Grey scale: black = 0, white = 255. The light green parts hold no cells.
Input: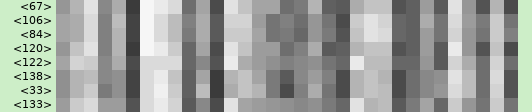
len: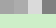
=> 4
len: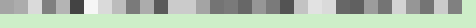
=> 33

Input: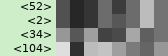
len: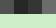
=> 4
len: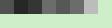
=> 7

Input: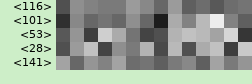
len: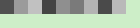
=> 9
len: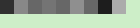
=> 9
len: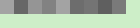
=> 9

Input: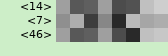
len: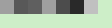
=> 7
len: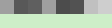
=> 8
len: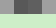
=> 4
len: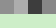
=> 4
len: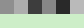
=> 6
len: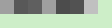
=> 7

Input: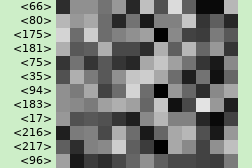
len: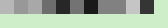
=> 11
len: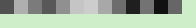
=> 13
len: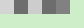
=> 5

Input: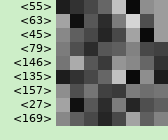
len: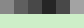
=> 6
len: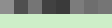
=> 8
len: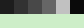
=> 6
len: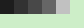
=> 5

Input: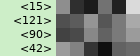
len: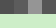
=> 4
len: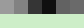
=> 6

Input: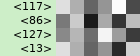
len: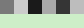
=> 6
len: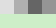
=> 4

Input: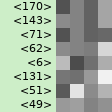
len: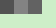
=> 3
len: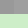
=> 2

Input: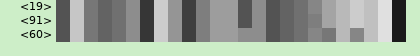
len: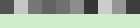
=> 10
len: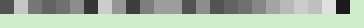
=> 25
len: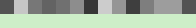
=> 14
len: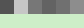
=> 6
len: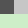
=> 2
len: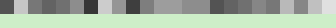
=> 24
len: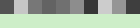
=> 10

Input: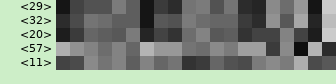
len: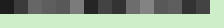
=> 15
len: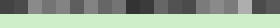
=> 20
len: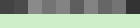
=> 10
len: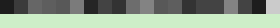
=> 20
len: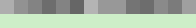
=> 14

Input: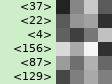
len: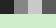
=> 4
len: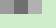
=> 3
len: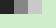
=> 3

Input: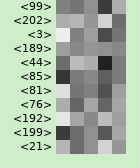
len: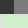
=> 2
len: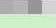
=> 4
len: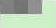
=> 3

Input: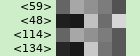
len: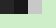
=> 3
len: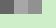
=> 3
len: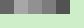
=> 5
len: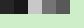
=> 5

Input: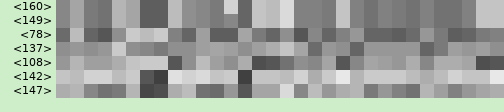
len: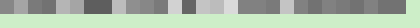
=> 29
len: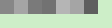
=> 7
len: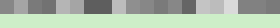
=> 20
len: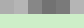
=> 6
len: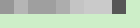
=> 9

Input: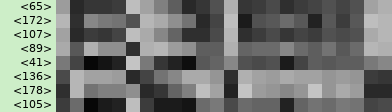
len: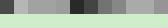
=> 12
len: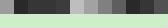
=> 12

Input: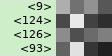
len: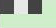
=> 3
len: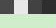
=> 4

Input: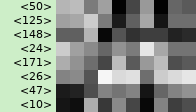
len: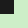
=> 1
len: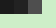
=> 3
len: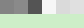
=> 6

